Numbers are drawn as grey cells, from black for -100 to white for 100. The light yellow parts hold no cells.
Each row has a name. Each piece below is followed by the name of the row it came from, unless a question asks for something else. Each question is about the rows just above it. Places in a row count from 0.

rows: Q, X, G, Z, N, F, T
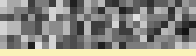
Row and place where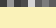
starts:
G, 3
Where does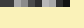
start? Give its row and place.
N, 17
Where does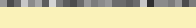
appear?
F
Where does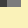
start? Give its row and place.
Q, 4
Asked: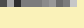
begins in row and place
T, 15

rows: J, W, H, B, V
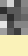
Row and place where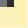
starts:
H, 0
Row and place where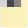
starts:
J, 1
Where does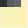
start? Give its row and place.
H, 1

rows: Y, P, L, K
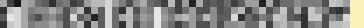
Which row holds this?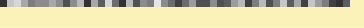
P
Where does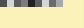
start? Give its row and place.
L, 9
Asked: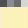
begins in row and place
L, 46
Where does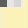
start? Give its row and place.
L, 0

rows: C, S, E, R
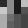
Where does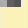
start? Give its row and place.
R, 0
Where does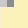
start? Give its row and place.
S, 0
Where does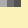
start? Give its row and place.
E, 0
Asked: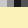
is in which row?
S
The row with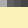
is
R

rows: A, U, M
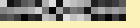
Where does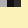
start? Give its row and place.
M, 12
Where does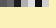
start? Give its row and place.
A, 3

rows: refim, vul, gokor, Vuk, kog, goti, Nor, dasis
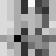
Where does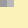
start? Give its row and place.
Vuk, 3
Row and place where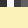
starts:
refim, 3
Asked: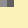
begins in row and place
goti, 5
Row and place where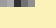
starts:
Nor, 1
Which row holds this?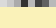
dasis
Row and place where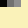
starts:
goti, 2

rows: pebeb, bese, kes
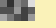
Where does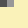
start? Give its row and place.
bese, 1
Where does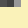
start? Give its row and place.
kes, 2
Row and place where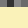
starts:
pebeb, 0
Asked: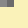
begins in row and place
pebeb, 2
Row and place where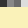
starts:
pebeb, 1
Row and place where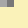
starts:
kes, 0

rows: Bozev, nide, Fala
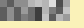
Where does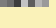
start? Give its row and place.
Fala, 3
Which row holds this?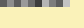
nide
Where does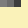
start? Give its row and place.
Fala, 3
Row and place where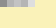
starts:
Bozev, 3
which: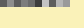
Fala
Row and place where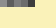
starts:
Fala, 1
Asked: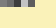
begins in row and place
Fala, 3

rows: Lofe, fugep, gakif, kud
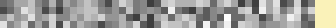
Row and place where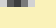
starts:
kud, 19
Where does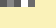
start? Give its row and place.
gakif, 29
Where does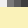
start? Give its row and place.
fugep, 24
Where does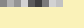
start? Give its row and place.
kud, 16
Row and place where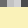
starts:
fugep, 33
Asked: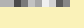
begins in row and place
gakif, 35

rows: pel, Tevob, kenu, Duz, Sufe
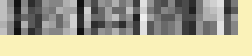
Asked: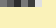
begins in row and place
Duz, 15
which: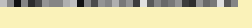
Sufe

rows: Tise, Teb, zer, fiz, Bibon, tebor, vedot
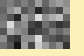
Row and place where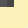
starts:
tebor, 7
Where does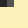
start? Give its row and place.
Teb, 5
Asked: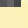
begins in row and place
Teb, 6
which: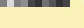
fiz
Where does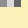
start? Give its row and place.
tebor, 4
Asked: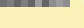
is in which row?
Tise
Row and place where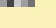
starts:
vedot, 3

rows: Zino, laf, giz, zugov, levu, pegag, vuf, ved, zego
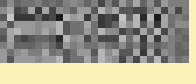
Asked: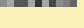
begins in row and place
ved, 15
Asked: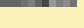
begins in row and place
vuf, 2
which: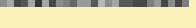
laf
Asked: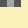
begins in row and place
pegag, 0
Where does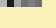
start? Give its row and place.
giz, 21
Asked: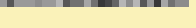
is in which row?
zugov

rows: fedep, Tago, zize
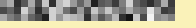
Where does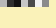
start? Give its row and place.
zize, 16
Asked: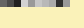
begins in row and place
zize, 4

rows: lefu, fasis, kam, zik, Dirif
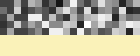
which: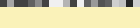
Dirif
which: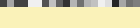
kam
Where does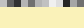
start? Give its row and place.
kam, 7
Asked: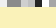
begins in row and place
zik, 6
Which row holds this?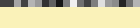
lefu

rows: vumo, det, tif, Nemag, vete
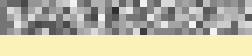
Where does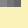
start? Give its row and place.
vete, 31
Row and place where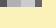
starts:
Nemag, 28
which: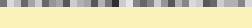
det
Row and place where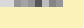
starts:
vumo, 23
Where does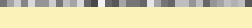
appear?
tif

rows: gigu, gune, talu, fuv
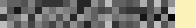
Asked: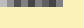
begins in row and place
fuv, 0
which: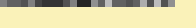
gigu
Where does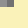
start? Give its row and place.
gune, 6
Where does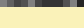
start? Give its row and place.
gune, 12
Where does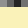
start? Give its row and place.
fuv, 10
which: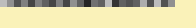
fuv

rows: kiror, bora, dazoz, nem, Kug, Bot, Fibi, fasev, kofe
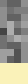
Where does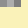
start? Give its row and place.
nem, 0
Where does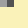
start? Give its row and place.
fasev, 1
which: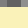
kiror
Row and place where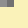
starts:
bora, 0
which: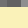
Fibi

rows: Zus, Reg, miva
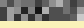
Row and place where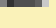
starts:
miva, 5
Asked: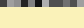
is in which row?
Reg

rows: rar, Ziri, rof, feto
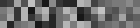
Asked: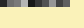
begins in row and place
rof, 7
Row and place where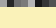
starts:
rof, 6
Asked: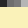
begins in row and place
rof, 7

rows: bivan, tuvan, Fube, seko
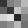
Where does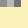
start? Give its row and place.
seko, 1
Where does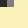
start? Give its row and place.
Fube, 2
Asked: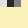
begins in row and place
Fube, 1
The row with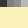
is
bivan

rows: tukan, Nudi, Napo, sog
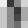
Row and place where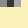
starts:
Nudi, 1
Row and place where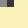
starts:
Nudi, 1
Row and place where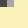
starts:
Napo, 2

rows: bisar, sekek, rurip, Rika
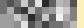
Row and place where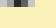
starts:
rurip, 2
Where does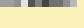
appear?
Rika

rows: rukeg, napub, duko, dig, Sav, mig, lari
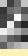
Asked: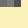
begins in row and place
napub, 1
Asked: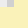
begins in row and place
Sav, 0
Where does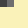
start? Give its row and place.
rukeg, 1
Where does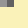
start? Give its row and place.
mig, 0
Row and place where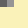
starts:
lari, 0
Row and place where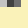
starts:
rukeg, 0
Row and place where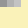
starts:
lari, 1

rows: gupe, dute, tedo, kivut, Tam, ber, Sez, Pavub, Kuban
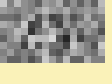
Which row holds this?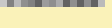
gupe
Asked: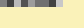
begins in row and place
Sez, 2
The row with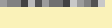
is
Sez
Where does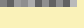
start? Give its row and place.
gupe, 4
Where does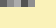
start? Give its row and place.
tedo, 2
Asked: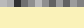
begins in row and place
Tam, 2

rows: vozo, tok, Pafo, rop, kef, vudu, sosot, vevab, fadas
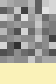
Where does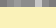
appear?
rop
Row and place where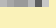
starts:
vozo, 0
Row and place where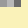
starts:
Pafo, 4

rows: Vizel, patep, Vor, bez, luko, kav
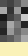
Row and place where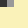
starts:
patep, 1
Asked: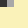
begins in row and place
bez, 0
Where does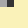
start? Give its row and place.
patep, 0
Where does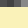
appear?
Vizel
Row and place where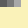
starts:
kav, 1

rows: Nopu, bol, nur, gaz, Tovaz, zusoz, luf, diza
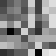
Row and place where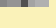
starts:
zusoz, 0
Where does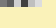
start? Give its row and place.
Nopu, 2
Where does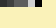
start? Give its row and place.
diza, 0
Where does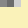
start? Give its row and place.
luf, 3
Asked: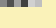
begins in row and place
bol, 2
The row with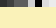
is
diza

